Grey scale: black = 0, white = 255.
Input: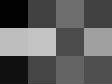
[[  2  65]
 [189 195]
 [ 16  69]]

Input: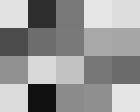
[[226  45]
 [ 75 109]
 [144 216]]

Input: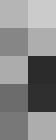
[[181 203]
 [134 174]
 [172  43]]

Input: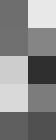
[[110 232]
 [112 133]
 [205  47]]

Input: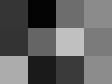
[[ 53   4]
 [ 51 101]
 [172  26]]

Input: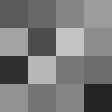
[[ 89 104]
 [163  76]
 [ 47 182]]
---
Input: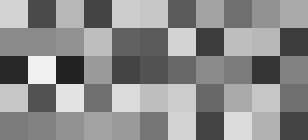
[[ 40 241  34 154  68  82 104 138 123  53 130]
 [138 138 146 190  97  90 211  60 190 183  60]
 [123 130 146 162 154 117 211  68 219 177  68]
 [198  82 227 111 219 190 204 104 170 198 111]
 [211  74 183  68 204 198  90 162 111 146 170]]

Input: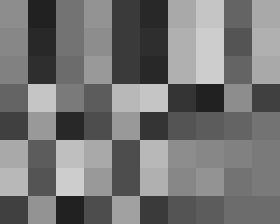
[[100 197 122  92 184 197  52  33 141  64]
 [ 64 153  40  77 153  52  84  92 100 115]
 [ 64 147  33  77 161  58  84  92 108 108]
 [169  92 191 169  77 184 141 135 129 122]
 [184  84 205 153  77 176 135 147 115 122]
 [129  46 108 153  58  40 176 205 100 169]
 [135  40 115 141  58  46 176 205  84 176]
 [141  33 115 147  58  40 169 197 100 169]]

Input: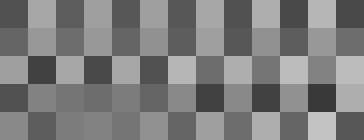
[[ 81 167  93 159  87 159  87 167  81 174  73 182  73]
 [101 152 109 152 101 145  93 159  87 145  93 152 109]
 [ 81 130 117 109 124 101 137  65 137  65 145  57 174]
 [137  93 124 130 117 145 101 159 109 174 101 195  87]
 [159  65 167  73 167  81 182 109 174 117 188 130 188]]

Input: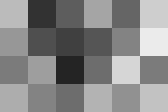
[[123 158  36 109 214 123]
 [173 131 109 179 145 194]
 [151  79  64  85 131 235]
 [187  50  93 165 101 206]]

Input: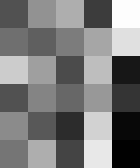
[[117 174  68 232   1]
 [204 159  75 190  23]
 [ 81 146 174  60 253]
 [ 81 132 103 152  52]
 [111  95 124 166 224]
 [139  88  44 210   8]]

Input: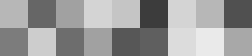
[[124 205 109 161  87  95 220 234 168]
 [183 102 161 212 197  60 212 183  80]]

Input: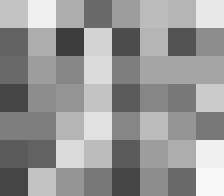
[[195 240 173 106 157 188 181 232]
 [ 69 195 149 120  69 141 106 248]
 [ 98 173  61 211  76 181  83 141]
 [106 157 134 219 126 165 165 165]
 [ 69 141 149 195  91 134 120 203]
 [126 126 181 225 134 188 149 120]
 [ 91  98 219 188  91 157 173 240]]
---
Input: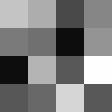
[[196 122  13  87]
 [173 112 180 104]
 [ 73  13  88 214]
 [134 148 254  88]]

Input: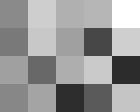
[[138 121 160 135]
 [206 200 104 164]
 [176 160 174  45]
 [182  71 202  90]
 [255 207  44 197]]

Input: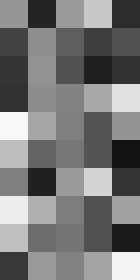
[[150  67  53  50 248 189 127 237 191  56]
 [ 36 142 146 141 166 100  32 175 108 154]
 [154  94  81 130 127 118 154 125 117 130]
 [200  62  31 169  83  84 211  81  80 164]
 [ 44  81  49 224 148  18  51 162  27 244]]

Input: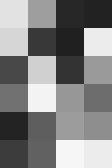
[[226 214  72 113  35  60]
 [158  56 208 243  94  97]
 [ 39  32  51 151 156 246]
 [ 34 236 154 109 142 236]]

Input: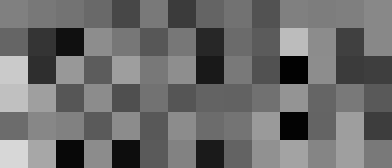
[[128 101 202 192 108 215]
 [120  52  46 159 135 167]
 [115  16 152  86 129   8]
 [105 141  92 140  90 140]
 [ 71 119 158  79 140  13]
 [121  87 120 114  88  90]
 [ 59 119 142  85 140 130]
 [100  39  25  99 108  26]
 [114 107 121  98 116  99]
 [ 82  91  81 113 154 145]
 [128 188   2 148   3 163]
 [125 140 141 101 100 133]
 [127  64  59 121 158 159]
 [136 136  62  89  61 121]]

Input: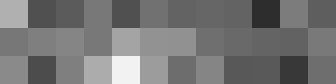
[[176 119 138]
 [ 80 127  76]
 [ 91 133 127]
 [120 120 172]
 [ 80 164 242]
 [113 146 156]
 [ 99 145 109]
 [102 111 133]
 [ 99 105  88]
 [ 45 100  89]
 [124  98  56]
 [ 94 121 110]]

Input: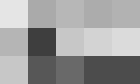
[[229 181 199]
 [170  62  87]
 [183 199 105]
 [172 211  76]
 [178 219  76]]

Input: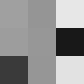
[[160 157  58]
 [149 151 150]
 [231  24 226]]

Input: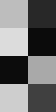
[[189 220  12 206]
 [ 40  11 169  64]]
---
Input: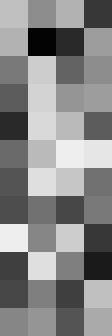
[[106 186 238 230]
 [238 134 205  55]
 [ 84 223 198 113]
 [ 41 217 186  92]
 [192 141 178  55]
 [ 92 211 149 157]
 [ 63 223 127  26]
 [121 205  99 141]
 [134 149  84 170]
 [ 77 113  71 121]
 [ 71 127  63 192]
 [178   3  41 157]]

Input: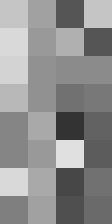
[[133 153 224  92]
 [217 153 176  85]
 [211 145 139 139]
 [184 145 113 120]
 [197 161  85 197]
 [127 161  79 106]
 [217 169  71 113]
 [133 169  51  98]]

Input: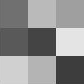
[[ 89  68 228]
 [112 186 159]
 [208 180  61]]

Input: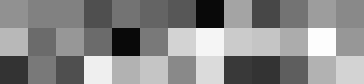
[[184 107 151 107   9 121 211 245 203 197 172 253 151]
 [145 129 129  79 115 100  87   9 164  71 115 157 137]
 [ 51 121  79 239 178 197 137 219  57  51  94 178 211]]

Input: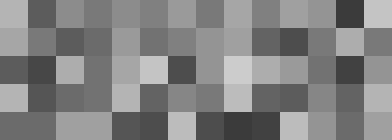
[[ 92  71 173 114 166 196  77 148 204 173 154 114  65 148]
 [107 107 160 160  85  77 188  77  59  65 188 148 107 160]
 [180  92 140 121 140 128 154 121 166 128 160 148  59 196]
 [180  85 107 114 180  99 134 121 188  99  92 134  99 180]
 [166 121  92 107 154 114 128 148 160  99  77 121 173 121]]

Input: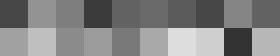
[[161 191 139 155 120 169 221 207  51 183]
 [ 71 147 126  59  98 105  91  71 133  98]]

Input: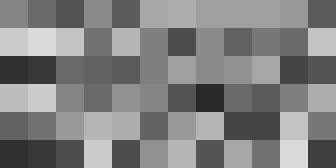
[[203 218 195 114 181 127  76 139  98 120 106 195]
 [ 98 114 153 181 173  98 153 181  69  69 195 120]
 [189 203 133 106 145 133  84  41 106  91 127 173]
 [ 48  55 106  98  91 127 159 139 145 166  69  84]
 [133 106  84 139  91 166 173 159 159 159 153  91]
 [ 48  55  76 203  76 145 181  84 166 114 218  61]]

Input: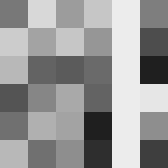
[[204 163 198 150 236  77]
 [ 84 134 169  99 236 230]
 [112 176 163  31 236 142]
 [120 216 156 198 236 126]
 [184 112 142  46 236  62]
 [184  99  91 106 236  31]]
